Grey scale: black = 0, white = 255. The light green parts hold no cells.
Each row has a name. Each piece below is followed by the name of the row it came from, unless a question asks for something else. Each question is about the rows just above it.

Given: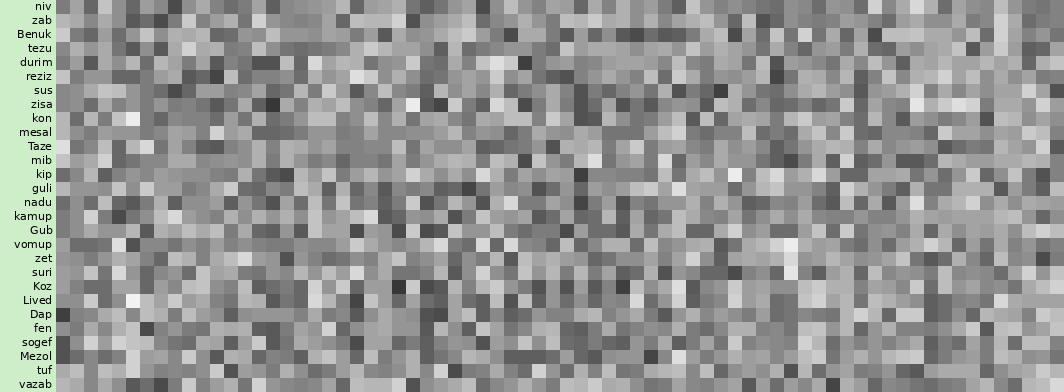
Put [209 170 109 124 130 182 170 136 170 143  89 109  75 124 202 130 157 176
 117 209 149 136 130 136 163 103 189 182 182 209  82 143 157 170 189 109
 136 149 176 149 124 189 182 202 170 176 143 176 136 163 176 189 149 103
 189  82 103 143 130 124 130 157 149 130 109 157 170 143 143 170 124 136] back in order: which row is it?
zab
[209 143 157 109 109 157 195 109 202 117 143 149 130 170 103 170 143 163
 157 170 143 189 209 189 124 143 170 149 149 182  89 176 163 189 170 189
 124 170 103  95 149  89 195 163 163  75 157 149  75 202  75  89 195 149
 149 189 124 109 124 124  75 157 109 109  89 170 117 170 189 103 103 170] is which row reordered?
Gub
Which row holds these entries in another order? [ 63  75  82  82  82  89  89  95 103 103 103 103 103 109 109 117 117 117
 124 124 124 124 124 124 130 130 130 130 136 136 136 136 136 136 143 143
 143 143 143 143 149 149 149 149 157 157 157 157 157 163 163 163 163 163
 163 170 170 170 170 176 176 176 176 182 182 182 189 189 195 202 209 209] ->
sus
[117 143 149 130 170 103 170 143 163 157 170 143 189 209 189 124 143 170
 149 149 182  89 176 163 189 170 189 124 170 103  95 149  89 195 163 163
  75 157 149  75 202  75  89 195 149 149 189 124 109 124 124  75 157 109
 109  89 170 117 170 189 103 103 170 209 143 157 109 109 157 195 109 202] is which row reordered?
Gub
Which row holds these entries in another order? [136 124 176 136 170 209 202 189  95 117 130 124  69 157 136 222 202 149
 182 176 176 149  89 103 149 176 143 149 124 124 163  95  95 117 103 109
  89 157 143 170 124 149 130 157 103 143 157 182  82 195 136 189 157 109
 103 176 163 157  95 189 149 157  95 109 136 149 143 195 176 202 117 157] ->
Mezol
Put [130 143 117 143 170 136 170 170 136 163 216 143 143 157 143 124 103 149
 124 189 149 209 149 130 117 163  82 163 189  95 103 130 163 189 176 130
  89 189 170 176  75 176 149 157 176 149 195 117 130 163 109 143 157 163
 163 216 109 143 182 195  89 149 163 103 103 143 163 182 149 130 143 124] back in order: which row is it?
kamup

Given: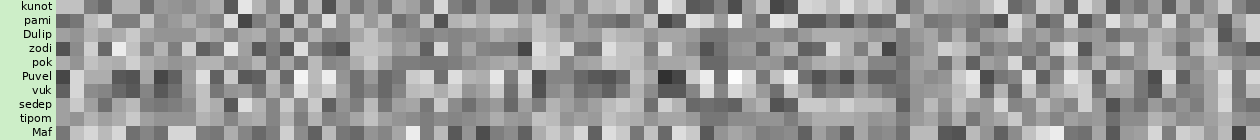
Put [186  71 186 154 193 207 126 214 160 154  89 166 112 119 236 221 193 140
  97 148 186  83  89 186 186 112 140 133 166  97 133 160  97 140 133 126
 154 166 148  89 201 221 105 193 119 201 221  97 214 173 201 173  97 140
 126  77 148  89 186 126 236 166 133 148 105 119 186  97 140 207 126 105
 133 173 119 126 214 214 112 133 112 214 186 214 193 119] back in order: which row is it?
Maf
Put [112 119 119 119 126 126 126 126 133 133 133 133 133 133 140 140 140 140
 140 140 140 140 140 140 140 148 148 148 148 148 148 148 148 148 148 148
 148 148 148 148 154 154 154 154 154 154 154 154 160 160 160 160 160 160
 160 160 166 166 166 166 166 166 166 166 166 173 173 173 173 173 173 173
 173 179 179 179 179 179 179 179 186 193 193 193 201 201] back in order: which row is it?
tipom
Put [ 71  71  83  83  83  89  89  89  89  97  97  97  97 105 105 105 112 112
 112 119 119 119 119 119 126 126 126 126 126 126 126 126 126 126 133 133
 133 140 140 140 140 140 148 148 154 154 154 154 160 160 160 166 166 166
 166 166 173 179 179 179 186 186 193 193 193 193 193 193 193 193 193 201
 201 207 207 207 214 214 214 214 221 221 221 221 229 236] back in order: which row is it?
zodi
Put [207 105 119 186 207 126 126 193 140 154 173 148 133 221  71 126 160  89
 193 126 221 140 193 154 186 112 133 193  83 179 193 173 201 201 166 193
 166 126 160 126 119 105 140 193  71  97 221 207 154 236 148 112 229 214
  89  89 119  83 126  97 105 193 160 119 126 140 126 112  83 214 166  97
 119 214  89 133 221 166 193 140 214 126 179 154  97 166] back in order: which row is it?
pami

